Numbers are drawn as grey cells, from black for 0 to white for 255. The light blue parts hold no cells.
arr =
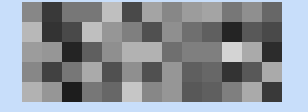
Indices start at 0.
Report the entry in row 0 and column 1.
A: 57
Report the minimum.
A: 29
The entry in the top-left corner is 135
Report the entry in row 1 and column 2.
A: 73
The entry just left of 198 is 103
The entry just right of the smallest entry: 119
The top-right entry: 103
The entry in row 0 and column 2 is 119
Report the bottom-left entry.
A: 178
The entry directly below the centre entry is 80
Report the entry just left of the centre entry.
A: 178
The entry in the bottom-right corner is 57
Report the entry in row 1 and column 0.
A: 184
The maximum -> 212
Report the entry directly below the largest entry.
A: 51
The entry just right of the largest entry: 170

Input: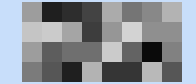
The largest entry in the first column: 197
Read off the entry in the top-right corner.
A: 179
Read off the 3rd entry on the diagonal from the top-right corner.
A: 99
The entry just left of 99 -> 203
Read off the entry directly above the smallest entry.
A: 143
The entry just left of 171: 67
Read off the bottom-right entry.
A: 86
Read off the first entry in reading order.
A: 157
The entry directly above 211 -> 117
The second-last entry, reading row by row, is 185

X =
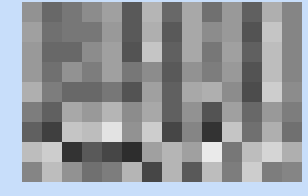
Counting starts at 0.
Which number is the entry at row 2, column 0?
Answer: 153
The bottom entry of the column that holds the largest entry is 189
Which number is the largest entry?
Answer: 234
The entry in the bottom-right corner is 133
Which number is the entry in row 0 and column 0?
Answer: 146
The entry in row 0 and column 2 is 119
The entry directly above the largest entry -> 51
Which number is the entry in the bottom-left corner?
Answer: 133
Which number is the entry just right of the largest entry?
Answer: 119
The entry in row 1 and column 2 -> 119
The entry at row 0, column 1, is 104
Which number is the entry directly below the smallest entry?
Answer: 181
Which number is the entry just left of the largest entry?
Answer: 160
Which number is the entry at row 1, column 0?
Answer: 160
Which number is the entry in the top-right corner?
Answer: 133
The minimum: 45
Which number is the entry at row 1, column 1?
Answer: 112
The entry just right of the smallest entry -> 160

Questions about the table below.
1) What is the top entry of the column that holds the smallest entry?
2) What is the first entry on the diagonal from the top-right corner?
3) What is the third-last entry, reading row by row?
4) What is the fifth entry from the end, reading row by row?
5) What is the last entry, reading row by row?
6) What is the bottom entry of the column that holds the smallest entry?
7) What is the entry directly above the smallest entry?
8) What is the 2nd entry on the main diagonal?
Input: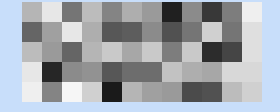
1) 132
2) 239
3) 81
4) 154
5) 208
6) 26
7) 87
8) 160

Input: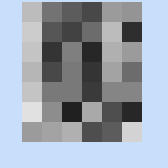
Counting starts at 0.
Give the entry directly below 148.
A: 46
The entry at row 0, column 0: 188
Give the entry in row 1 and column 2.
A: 66
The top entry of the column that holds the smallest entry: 92
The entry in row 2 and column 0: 196
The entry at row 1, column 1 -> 86
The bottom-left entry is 155
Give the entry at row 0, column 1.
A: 115
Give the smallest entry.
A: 32
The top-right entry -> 148
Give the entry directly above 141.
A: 121
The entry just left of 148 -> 155
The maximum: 225

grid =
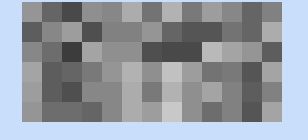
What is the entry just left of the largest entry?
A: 157
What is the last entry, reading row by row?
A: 164
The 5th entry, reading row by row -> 135
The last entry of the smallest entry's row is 93
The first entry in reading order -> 149
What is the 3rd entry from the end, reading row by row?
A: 129
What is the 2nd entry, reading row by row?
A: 101
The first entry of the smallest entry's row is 135
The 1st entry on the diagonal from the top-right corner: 129
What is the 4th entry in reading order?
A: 143
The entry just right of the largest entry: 143
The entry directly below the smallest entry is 101
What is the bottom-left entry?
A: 149
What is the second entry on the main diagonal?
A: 135
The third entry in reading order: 73
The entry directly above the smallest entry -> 157
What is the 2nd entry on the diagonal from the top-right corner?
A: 101
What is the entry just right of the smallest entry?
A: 164
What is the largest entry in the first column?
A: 164
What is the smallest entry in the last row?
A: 85
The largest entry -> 200
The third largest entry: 185
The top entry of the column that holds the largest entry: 178

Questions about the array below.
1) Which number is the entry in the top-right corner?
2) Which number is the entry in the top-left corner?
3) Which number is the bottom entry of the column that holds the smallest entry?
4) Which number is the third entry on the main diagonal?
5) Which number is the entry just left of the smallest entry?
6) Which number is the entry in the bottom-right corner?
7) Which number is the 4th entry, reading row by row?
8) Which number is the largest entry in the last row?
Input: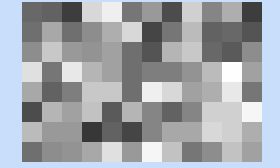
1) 61
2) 104
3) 168
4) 153
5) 153
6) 161
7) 216
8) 246

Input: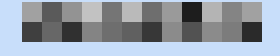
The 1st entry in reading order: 161
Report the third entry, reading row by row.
147
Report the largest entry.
194
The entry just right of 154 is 29
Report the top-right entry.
161
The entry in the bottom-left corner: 63
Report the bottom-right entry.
42

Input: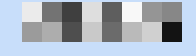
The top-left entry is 235
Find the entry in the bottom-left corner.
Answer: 155
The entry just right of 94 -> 248
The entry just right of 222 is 94
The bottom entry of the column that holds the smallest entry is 19
